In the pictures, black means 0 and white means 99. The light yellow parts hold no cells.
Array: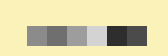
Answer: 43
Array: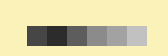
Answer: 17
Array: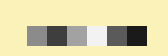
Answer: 24
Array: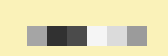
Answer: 19
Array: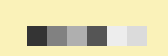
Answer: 50
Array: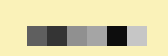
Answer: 20
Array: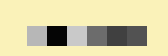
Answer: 2
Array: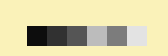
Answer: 19
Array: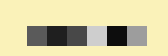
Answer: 12
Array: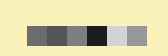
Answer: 33
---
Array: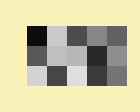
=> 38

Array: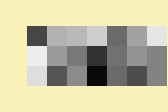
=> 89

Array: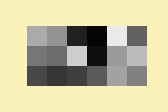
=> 38

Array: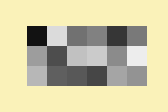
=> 47

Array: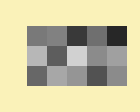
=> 15

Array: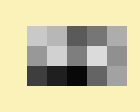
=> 67

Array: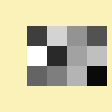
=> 32
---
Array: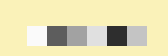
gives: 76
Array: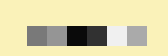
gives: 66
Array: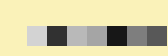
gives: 34
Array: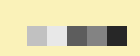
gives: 15
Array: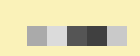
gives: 78
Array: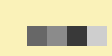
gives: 80
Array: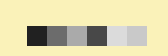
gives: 78
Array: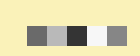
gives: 52
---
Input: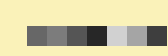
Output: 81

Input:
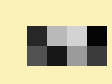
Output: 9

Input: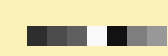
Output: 7

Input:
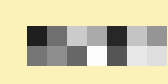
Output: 33

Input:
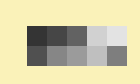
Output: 60

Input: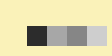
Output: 65

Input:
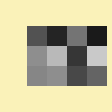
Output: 55
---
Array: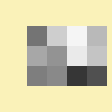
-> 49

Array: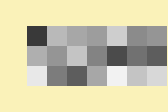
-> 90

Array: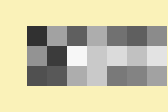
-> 31

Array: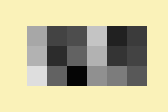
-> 86

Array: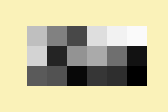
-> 35

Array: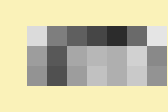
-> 57

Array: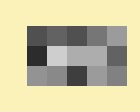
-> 57

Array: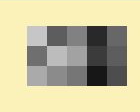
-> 66

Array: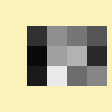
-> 10
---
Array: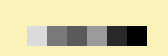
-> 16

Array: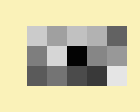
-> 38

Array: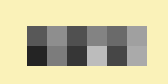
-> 41

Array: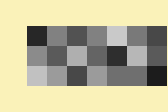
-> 78

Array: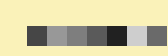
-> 13

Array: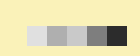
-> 17

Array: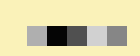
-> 52

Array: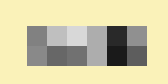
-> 16

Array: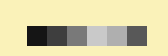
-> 68
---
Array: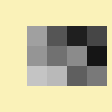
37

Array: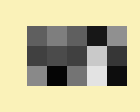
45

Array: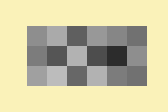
40

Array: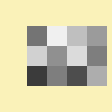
30

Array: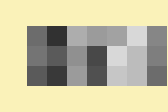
60

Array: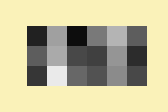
40

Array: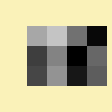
9

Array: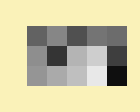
74

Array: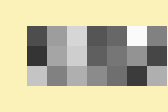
68

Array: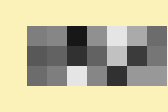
89
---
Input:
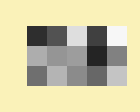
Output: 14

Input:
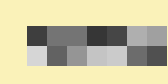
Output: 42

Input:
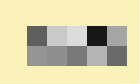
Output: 70

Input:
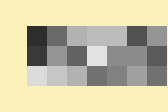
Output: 54

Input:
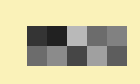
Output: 62

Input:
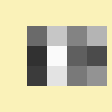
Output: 37
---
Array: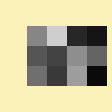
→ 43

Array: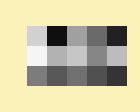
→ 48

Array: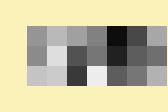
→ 76

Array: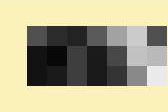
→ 7

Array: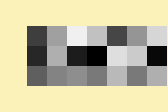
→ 37

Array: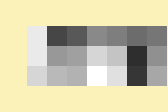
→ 83

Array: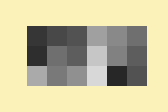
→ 66
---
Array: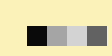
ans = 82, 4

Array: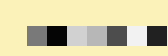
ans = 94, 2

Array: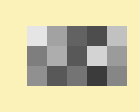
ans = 89, 23

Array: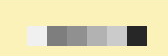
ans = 93, 15

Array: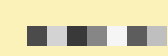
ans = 95, 22

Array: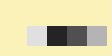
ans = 87, 14

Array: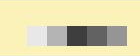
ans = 90, 24
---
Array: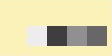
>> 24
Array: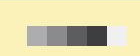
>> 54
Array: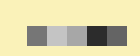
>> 76
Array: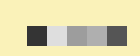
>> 86
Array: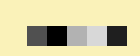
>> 0
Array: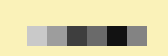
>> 61
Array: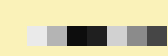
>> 70
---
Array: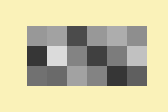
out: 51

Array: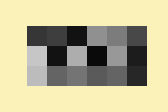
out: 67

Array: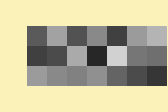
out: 66

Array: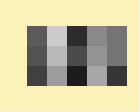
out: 29

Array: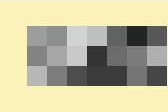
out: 78

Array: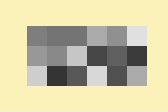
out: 77

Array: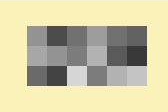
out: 48

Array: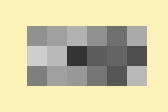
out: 20
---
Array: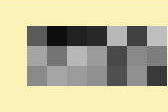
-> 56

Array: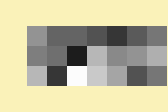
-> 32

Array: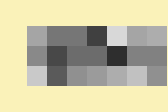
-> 75

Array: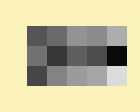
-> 64

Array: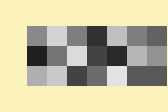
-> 34

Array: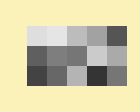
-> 20

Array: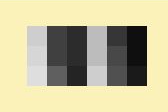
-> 31

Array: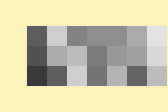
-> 39
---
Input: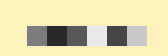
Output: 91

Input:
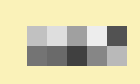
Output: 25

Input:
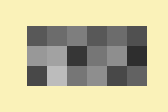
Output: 55

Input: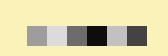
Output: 5

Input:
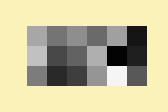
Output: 58

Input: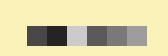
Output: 35

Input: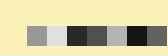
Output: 70

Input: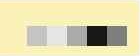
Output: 66

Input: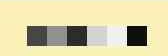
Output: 82

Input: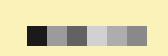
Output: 81
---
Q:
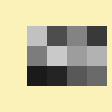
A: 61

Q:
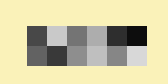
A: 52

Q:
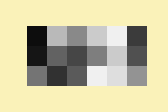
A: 79

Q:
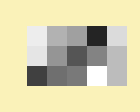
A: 51

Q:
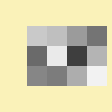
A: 24

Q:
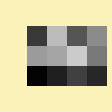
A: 79

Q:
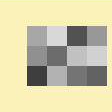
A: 75

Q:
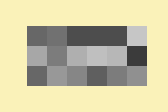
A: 71
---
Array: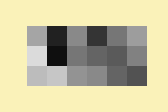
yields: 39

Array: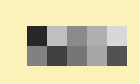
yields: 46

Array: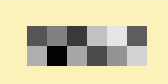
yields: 29

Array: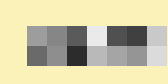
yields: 64

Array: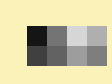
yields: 38

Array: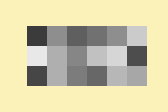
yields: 75

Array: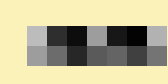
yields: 39
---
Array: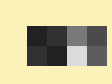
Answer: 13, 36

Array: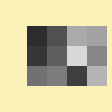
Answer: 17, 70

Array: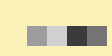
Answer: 61, 45

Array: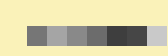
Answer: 46, 78

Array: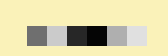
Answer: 43, 87

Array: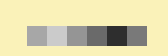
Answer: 65, 47
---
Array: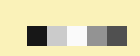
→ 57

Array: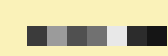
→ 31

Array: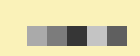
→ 48

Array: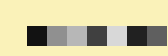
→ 37

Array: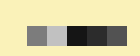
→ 32

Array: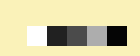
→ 29

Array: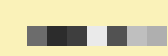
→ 42

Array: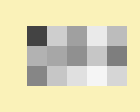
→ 73

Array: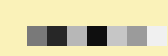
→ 60

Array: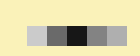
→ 51
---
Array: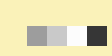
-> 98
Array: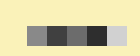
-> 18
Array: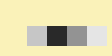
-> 57
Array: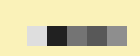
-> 34
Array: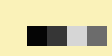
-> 83
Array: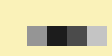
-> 29
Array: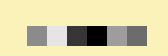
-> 61
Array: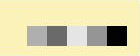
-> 58
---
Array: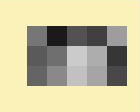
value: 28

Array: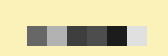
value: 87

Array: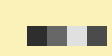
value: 29

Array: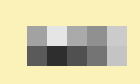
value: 76

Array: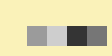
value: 46

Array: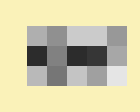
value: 89

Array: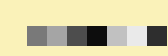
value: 18

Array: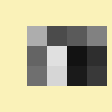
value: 22
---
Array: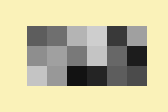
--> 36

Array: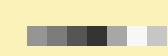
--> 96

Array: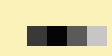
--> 35

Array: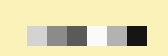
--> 69

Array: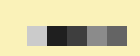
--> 54

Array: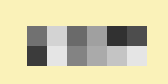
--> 76

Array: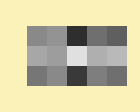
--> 49

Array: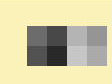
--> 77

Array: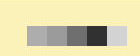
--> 19
